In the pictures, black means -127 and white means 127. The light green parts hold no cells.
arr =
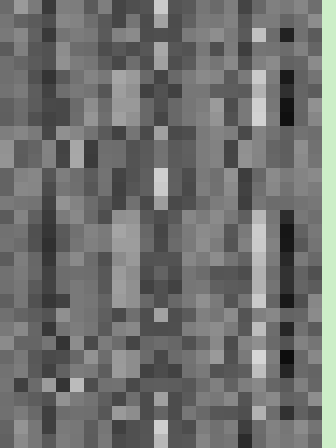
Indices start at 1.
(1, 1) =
-20
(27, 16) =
-44
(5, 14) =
-36
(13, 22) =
4
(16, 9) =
16
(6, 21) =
-102
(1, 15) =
-9
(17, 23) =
-7
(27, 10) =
13
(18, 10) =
29
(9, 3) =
-46
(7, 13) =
-62
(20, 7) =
-17
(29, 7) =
-12
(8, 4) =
-54
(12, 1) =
20
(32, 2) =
10
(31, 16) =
-15
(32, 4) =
-37
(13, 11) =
-32
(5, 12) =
33
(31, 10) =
-47
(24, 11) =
-48
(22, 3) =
-46
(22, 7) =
-9
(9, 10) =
17
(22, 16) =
-5
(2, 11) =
-51
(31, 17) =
-1
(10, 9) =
-61
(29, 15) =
-1
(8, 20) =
-8
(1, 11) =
-43
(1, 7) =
-37
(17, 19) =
76
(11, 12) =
-13
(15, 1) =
-5
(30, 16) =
-40
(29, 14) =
-36
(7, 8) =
-41

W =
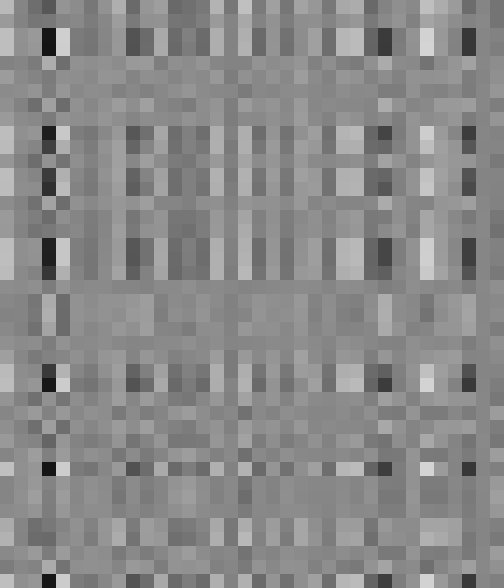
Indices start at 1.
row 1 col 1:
57
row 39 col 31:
49
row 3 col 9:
23
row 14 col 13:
-17
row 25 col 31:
10
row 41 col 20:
8
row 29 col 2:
2
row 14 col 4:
-80
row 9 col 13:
9
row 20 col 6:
4
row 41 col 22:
16
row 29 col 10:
6
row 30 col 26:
5
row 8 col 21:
8
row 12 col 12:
12
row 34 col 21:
-14
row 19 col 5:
70
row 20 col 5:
48
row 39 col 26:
36
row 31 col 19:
14
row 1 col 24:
-7
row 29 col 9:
29
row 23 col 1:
3
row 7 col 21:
11
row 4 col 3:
23
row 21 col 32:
6
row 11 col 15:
-7
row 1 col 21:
-9
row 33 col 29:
-6
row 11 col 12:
32
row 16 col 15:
-3
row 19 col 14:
-2
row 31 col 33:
23
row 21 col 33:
9
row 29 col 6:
14
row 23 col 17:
2
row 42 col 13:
-21
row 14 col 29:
0

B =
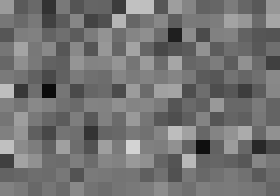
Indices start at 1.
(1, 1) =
27
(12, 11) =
16
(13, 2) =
-24
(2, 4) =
-62
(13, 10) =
-10
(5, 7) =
3
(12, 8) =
6
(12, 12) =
-26
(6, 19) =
-15
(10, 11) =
-14
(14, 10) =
-6
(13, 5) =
-7
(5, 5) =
-32
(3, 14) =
12
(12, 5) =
-19
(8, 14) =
-21
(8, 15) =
-31
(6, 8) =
-18
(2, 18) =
23
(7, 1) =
62
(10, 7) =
-76
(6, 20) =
9
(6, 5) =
-30
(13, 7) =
-5
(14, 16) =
-5
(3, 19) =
-41
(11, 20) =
-54
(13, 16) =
-14
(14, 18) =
-7
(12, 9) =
2
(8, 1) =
1
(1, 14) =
5
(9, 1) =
-10
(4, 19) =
-39
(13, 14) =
-6
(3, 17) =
3
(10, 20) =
17

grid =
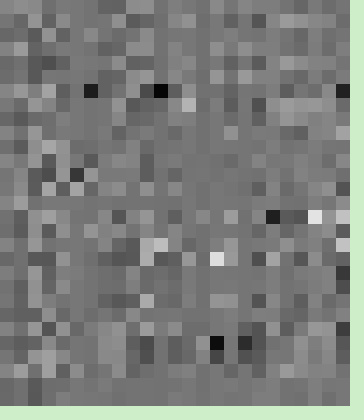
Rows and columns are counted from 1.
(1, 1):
5
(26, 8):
9
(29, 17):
-11
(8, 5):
-23
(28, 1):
-23
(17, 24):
12
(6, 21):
-13
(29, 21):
-13
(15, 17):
-9
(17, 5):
15
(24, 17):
-5
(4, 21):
-13
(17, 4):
-37
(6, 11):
21
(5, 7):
-8
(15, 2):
28
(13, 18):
-12
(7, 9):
-13
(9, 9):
6
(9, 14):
-1
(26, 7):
-12
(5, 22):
11
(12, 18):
-10
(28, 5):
-17
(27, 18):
-10
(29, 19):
-2
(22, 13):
-23
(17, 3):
14
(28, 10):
-12
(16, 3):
16
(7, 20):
-2
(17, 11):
5
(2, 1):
-10
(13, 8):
-6
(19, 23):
12
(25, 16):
-114
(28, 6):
-8
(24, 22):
-5

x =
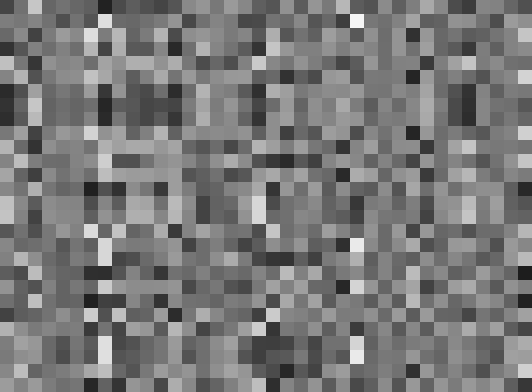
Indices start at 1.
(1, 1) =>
-58
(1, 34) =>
-67
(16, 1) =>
67
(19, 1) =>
1
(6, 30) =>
-90
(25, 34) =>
-7
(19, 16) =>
14
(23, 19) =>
-64
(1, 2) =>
-14
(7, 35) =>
3
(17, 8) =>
-25
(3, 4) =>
-4
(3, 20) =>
46
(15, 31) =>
-51
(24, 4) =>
5
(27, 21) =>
-88
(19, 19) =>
-57
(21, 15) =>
-23
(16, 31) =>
-61
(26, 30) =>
22
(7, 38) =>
-7
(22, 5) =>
-28
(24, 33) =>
7
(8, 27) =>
-35
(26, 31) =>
-15
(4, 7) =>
53
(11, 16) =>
-19
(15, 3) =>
-36
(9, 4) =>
-26
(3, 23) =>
-31
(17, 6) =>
2
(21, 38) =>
0
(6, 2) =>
51
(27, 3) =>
-27
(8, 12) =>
-53
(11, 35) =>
-3
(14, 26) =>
-28
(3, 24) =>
30
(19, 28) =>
3
